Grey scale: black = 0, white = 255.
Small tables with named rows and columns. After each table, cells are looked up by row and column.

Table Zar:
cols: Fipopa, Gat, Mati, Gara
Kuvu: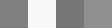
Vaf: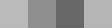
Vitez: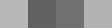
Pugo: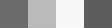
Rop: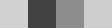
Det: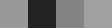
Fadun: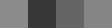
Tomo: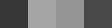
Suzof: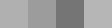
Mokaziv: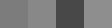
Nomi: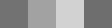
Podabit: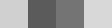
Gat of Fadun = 55
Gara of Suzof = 182
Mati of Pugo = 247
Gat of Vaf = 143
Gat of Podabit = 91
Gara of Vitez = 179
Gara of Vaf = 181
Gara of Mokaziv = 142
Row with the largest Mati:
Pugo

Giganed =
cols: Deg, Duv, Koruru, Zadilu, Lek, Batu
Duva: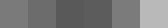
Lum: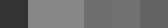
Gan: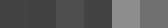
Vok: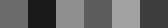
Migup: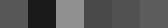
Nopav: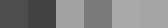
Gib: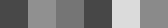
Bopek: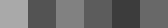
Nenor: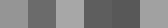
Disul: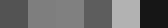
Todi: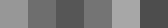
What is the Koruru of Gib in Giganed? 117
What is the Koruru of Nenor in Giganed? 167
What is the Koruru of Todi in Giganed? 86
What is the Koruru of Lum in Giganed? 135
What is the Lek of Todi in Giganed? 167
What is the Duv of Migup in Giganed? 25
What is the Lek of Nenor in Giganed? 88
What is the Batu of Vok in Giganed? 62
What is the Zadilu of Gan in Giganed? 67
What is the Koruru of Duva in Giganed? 89
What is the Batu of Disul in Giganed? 22

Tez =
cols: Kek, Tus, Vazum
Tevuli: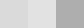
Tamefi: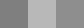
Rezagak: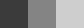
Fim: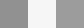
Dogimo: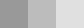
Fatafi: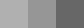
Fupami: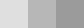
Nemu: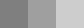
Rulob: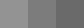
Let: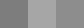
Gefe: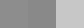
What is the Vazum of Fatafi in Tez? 103
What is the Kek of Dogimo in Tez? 153
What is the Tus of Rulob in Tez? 124
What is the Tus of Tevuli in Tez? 226
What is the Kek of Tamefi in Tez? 127
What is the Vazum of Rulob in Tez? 106
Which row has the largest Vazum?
Dogimo

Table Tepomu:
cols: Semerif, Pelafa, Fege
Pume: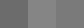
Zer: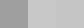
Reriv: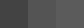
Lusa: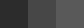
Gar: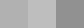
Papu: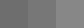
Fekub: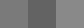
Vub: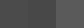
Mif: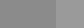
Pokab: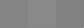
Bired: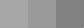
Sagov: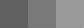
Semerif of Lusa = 44
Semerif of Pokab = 132
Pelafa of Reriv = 84
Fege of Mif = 154
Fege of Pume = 122
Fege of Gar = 145
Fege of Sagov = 154
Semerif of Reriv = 67

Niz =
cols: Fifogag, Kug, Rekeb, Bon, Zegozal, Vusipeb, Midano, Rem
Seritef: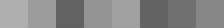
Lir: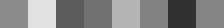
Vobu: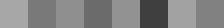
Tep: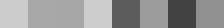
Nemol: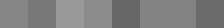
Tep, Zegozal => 92
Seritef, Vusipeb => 99
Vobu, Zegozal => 146
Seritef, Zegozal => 160
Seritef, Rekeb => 98
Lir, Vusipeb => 129

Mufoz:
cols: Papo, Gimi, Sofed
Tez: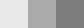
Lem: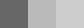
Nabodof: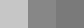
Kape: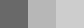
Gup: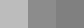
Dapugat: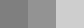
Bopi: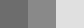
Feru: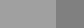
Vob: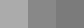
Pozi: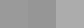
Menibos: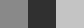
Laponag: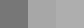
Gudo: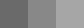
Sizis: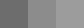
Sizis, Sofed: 156
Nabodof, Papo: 198
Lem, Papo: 103
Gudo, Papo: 106
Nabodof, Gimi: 135
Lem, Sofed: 205
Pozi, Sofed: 172
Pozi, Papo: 154

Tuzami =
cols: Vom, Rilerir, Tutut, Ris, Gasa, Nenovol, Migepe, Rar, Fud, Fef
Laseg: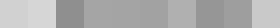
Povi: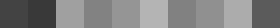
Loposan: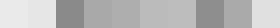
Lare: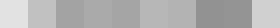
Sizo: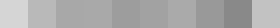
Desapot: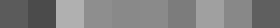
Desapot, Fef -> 95
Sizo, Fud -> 137
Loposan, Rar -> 142
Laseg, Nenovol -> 162
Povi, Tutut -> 160
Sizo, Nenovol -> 162
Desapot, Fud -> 136
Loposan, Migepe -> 189
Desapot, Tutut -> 176
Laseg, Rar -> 150
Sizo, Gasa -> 157
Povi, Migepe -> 129
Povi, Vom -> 67
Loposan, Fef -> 224
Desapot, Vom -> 91
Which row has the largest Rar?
Desapot

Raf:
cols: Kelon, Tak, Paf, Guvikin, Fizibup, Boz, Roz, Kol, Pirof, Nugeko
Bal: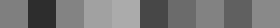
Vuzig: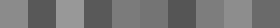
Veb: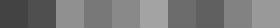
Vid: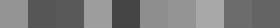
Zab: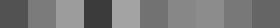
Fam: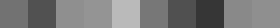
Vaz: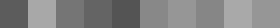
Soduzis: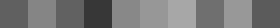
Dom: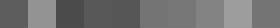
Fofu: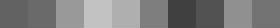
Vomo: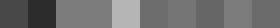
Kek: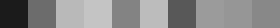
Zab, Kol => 140
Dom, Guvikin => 88
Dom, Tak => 147
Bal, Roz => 107
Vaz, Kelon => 92
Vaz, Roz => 150
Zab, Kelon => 82
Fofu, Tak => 106

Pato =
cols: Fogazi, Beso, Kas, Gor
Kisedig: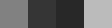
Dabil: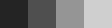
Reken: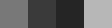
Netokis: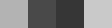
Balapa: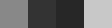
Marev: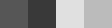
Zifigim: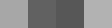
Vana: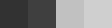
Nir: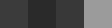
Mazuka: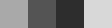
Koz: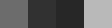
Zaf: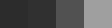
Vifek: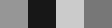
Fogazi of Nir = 59
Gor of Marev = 187
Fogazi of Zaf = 44
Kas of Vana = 193
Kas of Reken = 37
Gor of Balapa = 200
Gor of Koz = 185
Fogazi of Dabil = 36
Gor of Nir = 155
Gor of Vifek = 119
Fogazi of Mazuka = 169

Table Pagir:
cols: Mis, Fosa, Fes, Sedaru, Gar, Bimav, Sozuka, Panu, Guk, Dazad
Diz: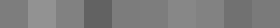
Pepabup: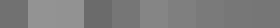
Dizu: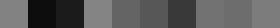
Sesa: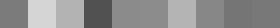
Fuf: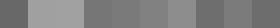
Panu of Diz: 130
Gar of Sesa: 139
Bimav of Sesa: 140
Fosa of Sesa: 213
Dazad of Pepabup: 118
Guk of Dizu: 109
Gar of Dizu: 100
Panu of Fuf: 110
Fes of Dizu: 27
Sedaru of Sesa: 81
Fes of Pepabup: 146
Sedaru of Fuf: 118
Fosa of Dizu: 13
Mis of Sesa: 123
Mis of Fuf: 104
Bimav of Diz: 125
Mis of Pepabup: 113
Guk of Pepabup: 119
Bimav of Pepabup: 133

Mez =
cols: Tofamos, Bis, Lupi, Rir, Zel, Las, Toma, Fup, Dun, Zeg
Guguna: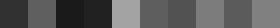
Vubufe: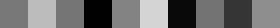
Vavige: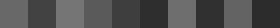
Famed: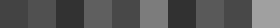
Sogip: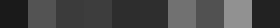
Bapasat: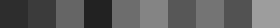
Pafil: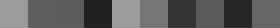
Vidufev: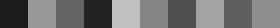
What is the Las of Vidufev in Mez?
131
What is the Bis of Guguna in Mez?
95
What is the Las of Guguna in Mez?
94
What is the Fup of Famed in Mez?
89
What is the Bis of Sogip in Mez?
83
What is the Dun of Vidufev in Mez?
95
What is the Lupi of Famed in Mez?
50
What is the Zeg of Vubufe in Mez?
142
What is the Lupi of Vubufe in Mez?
117
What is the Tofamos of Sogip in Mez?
26
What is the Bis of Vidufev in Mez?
153
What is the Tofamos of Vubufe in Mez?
120
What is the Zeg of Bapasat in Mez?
157
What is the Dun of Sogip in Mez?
145
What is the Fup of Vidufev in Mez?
163
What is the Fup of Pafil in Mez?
91
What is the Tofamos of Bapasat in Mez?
45
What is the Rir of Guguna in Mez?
33
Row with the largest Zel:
Vidufev

